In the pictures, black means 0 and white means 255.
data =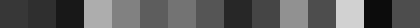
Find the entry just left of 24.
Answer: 47
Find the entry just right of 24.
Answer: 173
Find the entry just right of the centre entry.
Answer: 39
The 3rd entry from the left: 24
